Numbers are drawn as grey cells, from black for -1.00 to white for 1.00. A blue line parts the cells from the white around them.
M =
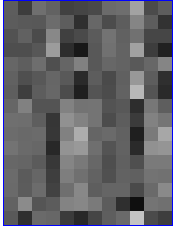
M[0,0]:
-0.27
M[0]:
[-0.27, -0.52, -0.13, -0.23, -0.49, -0.46, -0.43, -0.16, -0.14, 0.27, -0.41, -0.27]
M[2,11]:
-0.45
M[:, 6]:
[-0.43, -0.19, -0.29, -0.31, -0.31, -0.27, -0.34, -0.09, -0.09, -0.21, -0.13, -0.19, -0.23, -0.26, -0.04, -0.46]
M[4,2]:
-0.14
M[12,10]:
-0.10
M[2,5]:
-0.42
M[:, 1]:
[-0.52, -0.30, -0.24, -0.39, -0.26, -0.38, -0.51, 0.01, -0.14, -0.18, -0.17, -0.21, -0.29, -0.28, 0.09, -0.63]
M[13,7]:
-0.21
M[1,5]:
-0.63
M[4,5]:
0.01
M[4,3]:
-0.38
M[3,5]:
-0.81
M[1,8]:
-0.27
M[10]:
[-0.10, -0.17, -0.19, -0.69, 0.15, 0.20, -0.13, -0.34, -0.23, -0.67, 0.14, 0.17]
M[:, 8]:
[-0.14, -0.27, -0.24, -0.22, -0.22, -0.25, -0.23, -0.31, -0.27, -0.24, -0.23, -0.25, -0.23, -0.21, -0.63, -0.17]
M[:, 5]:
[-0.46, -0.63, -0.42, -0.81, 0.01, -0.67, -0.76, -0.10, 0.02, 0.36, 0.20, -0.05, -0.12, 0.07, 0.06, -0.69]
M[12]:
[-0.16, -0.29, -0.20, -0.51, -0.01, -0.12, -0.23, -0.37, -0.23, -0.25, -0.10, -0.11]
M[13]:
[-0.17, -0.28, -0.15, -0.48, -0.13, 0.07, -0.26, -0.21, -0.21, -0.42, -0.17, 0.08]
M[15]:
[-0.30, -0.63, -0.17, -0.19, -0.54, -0.69, -0.46, -0.26, -0.17, 0.53, -0.41, -0.51]
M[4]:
[-0.20, -0.26, -0.14, -0.38, -0.21, 0.01, -0.31, -0.19, -0.22, -0.30, -0.19, 0.04]
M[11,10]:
-0.04
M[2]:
[-0.36, -0.24, -0.41, 0.07, -0.50, -0.42, -0.29, -0.10, -0.24, -0.11, -0.45, -0.45]
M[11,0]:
-0.19
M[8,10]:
0.02
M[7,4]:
0.02

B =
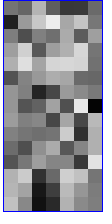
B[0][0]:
-0.09
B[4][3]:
0.67
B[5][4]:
0.30
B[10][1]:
-0.38
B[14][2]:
-0.87
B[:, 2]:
[0.41, 0.57, 0.00, -0.31, 0.29, 0.20, -0.72, -0.23, 0.06, -0.13, 0.13, 0.24, -0.61, -0.82, -0.87]
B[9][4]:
0.60
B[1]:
[-0.75, 0.21, 0.57, 0.86, 0.31, 0.54, -0.07]
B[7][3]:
0.27
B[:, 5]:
[-0.55, 0.54, -0.28, 0.68, 0.66, -0.17, 0.08, 0.82, -0.44, -0.62, 0.04, -0.56, 0.51, 0.18, 0.08]
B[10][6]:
0.38
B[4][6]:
-0.11
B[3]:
[0.24, 0.63, -0.31, 0.24, 0.38, 0.68, -0.08]
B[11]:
[-0.35, -0.07, 0.24, 0.04, 0.05, -0.56, 0.77]
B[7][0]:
0.17
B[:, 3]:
[-0.26, 0.86, -0.13, 0.24, 0.67, 0.36, -0.44, 0.27, -0.44, -0.09, 0.34, 0.04, -0.18, -0.51, -0.68]
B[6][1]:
0.00
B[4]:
[0.37, 0.75, 0.29, 0.67, 0.69, 0.66, -0.11]
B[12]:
[0.40, 0.59, -0.61, -0.18, 0.62, 0.51, -0.08]
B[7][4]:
-0.37
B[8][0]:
0.22
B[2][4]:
0.34
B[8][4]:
0.30
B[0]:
[-0.09, -0.20, 0.41, -0.26, -0.56, -0.55, -0.17]
